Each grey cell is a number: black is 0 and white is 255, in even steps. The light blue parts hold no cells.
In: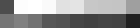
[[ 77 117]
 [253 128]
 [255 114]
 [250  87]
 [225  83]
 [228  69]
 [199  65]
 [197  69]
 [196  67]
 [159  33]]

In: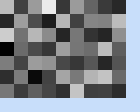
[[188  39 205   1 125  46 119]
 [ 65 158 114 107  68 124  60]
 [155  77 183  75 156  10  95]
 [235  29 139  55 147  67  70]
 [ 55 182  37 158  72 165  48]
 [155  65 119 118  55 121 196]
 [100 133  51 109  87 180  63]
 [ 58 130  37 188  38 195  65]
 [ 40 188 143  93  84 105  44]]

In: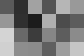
[[ 90 151 212 208]
 [ 46  48 105 141]
 [162  28  60 139]
 [ 83 175 134  95]
 [182  76  93 157]
 [153  92 139 198]]

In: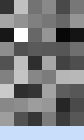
[[ 51 165  23 142  82 129 202 136 158]
 [193 146 255  81 191 196  47 141  81]
 [115 128 103  90  46 135  53 157  53]
 [137 119 149  88 167 124 163 151 124]
 [ 73 103   7  86  66 182  94  38  59]
 [119 149  20 111  78 184  87  74  87]]

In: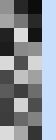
[[145 164  33  28 217  72  91  63  61 219]
 [ 39 118 220 138  79 193  63 211 105 168]
 [ 12  41  19 144 214 161 109  77 130  52]]

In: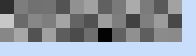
[[ 47 199 135]
 [125 106 167]
 [113 135  82]
 [114 126 160]
 [ 83 164  93]
 [145 100  75]
 [161  81 110]
 [ 96 157   3]
 [122 126  98]
 [171  65 144]
 [123 127  94]
 [ 89 156 139]
 [162  72 138]]

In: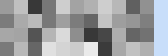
[[155 123 167 122]
 [192 170 164 184]
 [ 56 186  84 102]
 [119 120 181 224]
 [206 159 218 212]
 [163 124 142 204]
 [177 102  56 234]
 [206 196  71  59]
 [184 158 174 168]
 [ 96 150 101 193]
 [145 127 114 175]]
